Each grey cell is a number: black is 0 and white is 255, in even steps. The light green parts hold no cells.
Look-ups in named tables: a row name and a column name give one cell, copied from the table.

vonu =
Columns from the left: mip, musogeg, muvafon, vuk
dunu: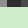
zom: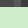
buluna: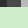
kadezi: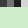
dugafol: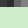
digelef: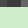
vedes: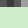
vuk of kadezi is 213
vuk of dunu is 73
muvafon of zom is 87
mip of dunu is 143
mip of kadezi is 59
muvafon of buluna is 73
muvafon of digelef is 59
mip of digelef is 73
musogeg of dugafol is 45
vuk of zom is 59
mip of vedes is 87
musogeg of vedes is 59
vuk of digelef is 101
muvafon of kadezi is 31
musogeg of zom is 73
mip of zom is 73
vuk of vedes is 157
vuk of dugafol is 129
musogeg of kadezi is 115
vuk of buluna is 185
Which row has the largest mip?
dunu

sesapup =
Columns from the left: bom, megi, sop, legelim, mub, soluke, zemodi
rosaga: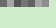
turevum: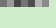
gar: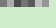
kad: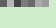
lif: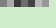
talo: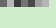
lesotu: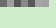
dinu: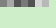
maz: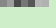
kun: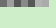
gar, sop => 76
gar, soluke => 192
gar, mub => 90
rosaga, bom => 107
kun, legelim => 137
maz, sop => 74
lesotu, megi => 159
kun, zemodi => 171
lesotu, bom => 108
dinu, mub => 82
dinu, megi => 168
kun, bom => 110
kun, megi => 159
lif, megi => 171

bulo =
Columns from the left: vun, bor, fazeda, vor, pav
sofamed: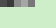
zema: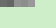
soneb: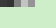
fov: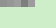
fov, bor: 150
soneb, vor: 195
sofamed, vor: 166
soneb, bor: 51
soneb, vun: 57
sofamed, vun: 77
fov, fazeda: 158
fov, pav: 156
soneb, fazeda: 127

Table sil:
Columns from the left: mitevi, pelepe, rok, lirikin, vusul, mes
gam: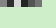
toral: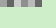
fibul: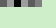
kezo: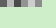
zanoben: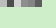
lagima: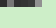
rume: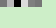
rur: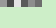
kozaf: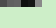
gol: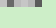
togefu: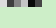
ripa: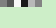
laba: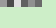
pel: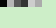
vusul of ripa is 184
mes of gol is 91
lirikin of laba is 97
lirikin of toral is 143
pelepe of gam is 46
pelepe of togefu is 62

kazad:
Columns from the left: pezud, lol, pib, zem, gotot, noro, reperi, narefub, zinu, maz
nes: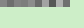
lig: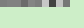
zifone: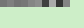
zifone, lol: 127
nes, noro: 106
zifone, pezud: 117
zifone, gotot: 133
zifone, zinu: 53
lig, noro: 125
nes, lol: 110
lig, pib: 129
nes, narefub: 86
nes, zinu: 175
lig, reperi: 199

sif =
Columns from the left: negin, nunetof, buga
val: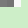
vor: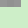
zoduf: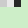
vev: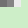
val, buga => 248
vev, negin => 113
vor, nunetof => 145
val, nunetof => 115
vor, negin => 150
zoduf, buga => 40
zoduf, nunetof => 233
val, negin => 121
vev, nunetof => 133
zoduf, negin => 204
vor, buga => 149
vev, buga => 236

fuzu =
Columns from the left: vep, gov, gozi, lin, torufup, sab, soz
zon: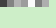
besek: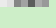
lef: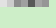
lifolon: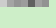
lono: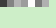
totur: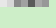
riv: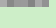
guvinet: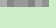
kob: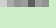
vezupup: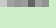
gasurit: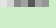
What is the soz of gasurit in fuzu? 151
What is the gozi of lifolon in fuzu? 148
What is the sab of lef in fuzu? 164
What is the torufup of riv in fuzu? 132
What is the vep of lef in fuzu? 226
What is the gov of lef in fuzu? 204
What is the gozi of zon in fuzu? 180
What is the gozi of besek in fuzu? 134
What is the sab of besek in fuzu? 171
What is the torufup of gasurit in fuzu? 89
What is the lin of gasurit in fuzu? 161
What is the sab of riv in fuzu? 169
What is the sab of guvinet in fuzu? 168
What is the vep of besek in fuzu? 235
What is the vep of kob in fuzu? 208
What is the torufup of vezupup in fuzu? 99
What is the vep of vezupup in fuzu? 201
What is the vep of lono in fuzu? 60
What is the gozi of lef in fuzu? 140
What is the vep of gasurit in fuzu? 229

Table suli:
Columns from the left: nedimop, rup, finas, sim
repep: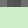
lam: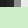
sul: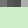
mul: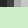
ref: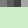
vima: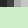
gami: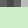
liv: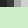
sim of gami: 187
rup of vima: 67
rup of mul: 67
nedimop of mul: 39
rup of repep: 86
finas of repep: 81
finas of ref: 67
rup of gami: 74
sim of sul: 173

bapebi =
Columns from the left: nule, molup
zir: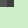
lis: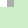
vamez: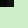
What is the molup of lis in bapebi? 174
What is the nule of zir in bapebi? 84
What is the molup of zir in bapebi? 63
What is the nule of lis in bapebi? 254
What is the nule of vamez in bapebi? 9
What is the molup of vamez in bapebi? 18

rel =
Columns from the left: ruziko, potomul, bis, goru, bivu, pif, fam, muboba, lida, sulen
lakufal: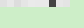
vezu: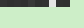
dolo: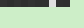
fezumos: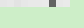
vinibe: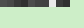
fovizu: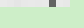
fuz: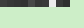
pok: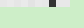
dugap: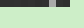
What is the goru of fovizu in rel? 232
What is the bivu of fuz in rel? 72
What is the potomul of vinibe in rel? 72
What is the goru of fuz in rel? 50
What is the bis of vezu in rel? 49
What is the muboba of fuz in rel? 235
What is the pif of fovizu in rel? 232
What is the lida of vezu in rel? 49
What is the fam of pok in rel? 231
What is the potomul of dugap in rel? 48

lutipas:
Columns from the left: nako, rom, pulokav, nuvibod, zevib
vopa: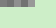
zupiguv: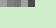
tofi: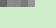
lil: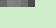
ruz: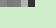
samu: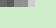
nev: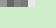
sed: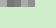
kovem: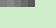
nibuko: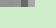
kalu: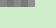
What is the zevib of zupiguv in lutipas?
75
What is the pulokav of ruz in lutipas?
126
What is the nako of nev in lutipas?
151
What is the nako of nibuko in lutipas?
149
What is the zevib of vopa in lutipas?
152
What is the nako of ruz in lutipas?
135
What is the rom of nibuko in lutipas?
147
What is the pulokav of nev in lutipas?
131
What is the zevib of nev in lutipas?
232
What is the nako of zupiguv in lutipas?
159
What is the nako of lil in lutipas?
106
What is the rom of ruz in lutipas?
122
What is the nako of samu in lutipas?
105
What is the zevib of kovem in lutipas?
89
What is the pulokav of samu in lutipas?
143
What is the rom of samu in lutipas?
92
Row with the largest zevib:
nev

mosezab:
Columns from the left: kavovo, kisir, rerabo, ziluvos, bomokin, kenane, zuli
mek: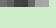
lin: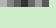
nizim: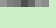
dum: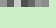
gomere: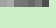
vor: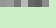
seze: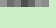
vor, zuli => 140
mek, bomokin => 103
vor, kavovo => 150
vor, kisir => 155
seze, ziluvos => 79
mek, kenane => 164
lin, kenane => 158
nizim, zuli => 140
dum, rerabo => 203
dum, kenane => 151
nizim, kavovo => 150
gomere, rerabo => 119
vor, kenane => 94

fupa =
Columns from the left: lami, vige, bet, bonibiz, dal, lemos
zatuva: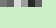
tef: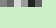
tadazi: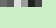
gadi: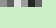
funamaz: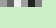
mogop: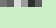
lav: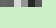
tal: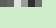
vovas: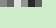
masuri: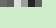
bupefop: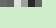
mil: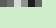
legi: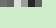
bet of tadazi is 224
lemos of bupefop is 102
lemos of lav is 90
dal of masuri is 37
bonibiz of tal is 155
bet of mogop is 220
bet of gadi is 225
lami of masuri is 107
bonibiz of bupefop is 160
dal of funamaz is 34
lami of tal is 93
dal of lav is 40
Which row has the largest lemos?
funamaz

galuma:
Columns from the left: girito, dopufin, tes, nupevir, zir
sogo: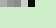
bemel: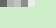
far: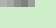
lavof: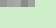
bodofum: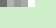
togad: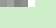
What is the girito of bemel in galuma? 102
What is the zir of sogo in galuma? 12
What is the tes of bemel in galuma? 194
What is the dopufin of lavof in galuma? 164
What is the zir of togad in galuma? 255
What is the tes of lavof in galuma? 169
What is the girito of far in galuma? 177
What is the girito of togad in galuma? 151
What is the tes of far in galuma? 142

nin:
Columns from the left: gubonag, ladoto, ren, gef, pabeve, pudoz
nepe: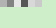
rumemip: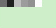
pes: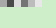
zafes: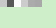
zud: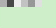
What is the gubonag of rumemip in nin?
110
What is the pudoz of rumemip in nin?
252
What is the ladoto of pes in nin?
74
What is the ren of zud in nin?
237
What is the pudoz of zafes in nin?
168
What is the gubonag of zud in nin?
176
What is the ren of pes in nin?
221
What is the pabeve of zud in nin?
151
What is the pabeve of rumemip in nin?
145
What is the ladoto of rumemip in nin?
32
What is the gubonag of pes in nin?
168

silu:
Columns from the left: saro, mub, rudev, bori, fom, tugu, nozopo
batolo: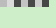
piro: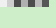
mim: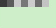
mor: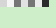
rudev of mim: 203
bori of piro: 176
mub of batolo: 219
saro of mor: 214
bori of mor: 225
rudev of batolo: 73
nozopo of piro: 86
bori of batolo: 195
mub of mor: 245
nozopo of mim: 195
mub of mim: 92
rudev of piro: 77
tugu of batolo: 205
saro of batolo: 188

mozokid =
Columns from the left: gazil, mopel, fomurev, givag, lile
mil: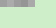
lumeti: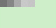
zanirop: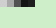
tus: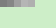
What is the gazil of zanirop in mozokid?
207
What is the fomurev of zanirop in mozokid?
82
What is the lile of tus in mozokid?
175
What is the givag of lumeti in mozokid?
200
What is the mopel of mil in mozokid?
171
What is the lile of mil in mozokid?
169
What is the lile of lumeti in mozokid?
197
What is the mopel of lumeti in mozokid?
134
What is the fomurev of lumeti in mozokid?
171
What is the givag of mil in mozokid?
149
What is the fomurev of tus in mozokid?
160
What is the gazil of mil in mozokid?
160
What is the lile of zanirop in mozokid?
30
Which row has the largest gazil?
zanirop

